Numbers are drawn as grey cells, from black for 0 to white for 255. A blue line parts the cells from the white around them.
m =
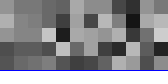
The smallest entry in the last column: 35
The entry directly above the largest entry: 184
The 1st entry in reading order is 148
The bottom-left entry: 84
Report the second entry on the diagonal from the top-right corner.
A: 169
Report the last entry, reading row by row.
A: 140
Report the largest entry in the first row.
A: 169
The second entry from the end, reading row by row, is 78
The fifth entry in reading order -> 98
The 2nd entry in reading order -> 120
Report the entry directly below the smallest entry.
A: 56
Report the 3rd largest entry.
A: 191
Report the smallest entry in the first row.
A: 48
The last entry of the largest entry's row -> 205
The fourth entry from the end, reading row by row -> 176
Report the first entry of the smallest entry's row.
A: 176
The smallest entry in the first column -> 78
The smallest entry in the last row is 63

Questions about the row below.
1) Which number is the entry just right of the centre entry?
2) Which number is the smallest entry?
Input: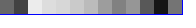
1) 157
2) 21

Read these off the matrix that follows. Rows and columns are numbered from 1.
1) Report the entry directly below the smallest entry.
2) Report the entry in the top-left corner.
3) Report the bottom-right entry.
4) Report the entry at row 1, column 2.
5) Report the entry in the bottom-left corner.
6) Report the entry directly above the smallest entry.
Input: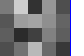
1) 114
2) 122
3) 56
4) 205
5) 78
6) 157

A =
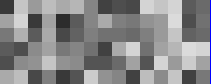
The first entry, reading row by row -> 57
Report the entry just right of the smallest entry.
91
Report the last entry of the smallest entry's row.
113
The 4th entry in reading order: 189
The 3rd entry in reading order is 154
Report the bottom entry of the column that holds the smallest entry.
57
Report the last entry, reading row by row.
120
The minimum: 44
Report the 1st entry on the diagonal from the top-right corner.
106
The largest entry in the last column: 212
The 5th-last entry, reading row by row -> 189
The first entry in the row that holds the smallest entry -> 162
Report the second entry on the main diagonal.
212
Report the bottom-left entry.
170
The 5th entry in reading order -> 170
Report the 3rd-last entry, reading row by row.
197
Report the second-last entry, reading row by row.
65

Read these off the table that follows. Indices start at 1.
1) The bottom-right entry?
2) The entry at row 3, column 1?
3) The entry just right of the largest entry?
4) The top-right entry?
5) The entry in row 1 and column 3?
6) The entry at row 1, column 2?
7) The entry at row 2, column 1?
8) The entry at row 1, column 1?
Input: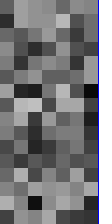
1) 52
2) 104
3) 72
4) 132
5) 146
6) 159
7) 45
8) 96
